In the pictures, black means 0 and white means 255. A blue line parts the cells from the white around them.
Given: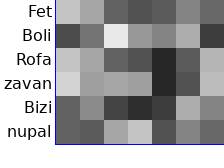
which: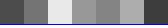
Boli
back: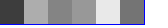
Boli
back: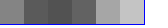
Fet
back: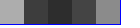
Bizi
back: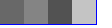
nupal

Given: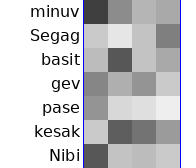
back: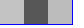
basit
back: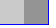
gev
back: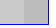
Nibi
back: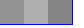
gev
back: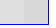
pase

